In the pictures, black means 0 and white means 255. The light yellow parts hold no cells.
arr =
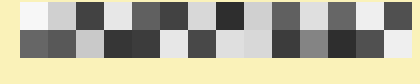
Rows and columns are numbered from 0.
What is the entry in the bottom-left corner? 102
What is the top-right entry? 80
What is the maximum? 247
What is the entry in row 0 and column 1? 208
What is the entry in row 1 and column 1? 88
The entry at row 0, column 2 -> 66
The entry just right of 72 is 223

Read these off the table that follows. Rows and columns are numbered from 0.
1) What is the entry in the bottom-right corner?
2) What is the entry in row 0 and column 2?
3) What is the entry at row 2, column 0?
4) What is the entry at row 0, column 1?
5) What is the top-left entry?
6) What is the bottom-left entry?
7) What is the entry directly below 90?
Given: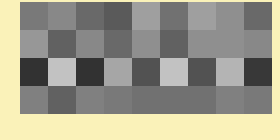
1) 121
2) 105
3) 50
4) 136
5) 121
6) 128
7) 105

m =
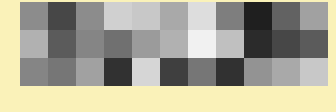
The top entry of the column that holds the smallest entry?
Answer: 31
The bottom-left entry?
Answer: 133
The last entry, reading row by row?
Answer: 200
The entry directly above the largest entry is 221
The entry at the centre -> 177
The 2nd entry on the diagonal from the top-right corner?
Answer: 71
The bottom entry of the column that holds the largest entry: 118
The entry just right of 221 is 126
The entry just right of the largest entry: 192
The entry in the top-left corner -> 140

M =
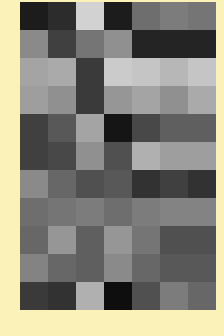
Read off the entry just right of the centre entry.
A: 176
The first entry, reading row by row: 28
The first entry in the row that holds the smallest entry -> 58
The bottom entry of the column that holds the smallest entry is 14
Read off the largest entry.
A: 210
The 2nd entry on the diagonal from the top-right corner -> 36
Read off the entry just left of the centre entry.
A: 144
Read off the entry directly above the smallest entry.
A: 138
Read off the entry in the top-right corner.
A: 117
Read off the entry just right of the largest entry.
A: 28
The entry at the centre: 80
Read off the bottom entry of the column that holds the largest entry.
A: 176
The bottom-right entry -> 103
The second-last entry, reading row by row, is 124
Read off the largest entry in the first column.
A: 164
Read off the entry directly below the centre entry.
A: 88
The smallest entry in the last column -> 36
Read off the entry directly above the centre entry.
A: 21
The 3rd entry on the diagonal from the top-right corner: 197

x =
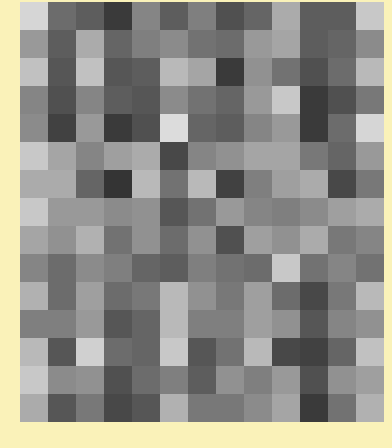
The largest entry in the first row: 214
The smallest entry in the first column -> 127
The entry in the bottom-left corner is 171
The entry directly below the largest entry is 72
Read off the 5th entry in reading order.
133
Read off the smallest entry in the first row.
58
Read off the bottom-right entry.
177
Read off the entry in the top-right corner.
200
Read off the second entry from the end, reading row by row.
114
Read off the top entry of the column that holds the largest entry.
93
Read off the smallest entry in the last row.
58
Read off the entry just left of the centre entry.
86
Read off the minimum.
52
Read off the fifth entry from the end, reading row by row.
139
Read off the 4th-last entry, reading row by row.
165
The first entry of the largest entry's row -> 139
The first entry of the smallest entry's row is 171
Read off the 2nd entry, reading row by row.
108
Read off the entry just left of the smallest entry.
101
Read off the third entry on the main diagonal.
193
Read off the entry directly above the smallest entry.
159
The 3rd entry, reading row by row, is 93
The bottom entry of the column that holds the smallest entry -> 72
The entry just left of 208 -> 86
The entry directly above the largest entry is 139
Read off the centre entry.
114
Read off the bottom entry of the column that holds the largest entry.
177
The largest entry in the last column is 214
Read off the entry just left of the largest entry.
80

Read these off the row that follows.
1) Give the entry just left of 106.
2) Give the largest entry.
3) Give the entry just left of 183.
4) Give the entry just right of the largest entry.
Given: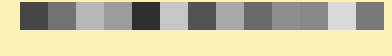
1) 169
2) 217
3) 114
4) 121

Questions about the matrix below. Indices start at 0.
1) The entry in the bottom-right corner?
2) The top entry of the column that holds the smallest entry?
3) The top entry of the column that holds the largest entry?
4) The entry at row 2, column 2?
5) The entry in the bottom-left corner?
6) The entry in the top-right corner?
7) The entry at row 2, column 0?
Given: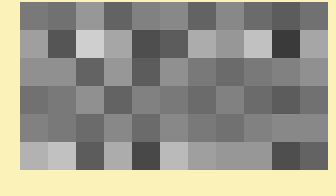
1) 99
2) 92
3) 151
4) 99
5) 178
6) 113
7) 144

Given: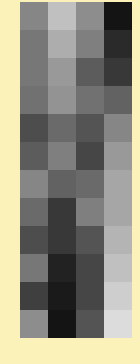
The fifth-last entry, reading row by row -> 206
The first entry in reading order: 134
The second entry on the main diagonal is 173
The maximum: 220
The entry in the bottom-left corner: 141
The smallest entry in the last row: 20
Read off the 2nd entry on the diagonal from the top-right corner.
127
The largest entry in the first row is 192
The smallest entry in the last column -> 20

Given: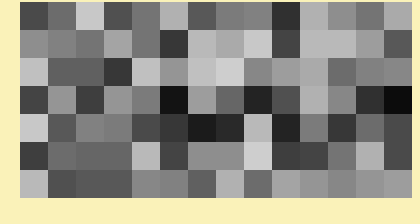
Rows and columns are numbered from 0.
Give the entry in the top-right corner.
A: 170
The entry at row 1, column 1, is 129
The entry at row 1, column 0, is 142
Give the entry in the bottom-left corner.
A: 185
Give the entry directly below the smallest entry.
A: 74
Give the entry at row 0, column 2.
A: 200
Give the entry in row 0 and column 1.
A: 108
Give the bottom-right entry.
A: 157
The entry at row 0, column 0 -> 74
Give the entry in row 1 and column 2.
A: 116
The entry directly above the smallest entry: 135
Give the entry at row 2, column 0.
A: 192

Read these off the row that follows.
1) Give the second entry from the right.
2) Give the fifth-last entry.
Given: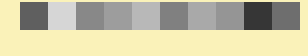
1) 54
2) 128

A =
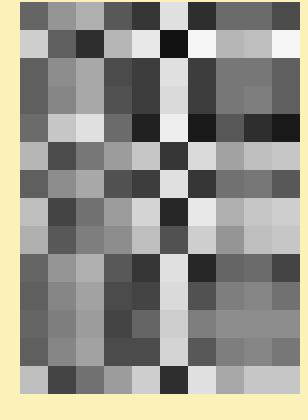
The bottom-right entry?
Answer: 198
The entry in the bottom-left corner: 190
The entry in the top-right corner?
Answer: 75
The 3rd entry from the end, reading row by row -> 168
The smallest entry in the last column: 25
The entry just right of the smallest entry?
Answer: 245
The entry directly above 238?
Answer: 218
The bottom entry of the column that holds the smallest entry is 46
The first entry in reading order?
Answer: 101
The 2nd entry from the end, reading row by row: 198
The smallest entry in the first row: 46
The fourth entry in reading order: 88
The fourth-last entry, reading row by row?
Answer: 224
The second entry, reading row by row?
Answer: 149
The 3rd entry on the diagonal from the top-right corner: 119
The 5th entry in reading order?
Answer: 54
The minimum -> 18
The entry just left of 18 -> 232
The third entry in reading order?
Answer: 175
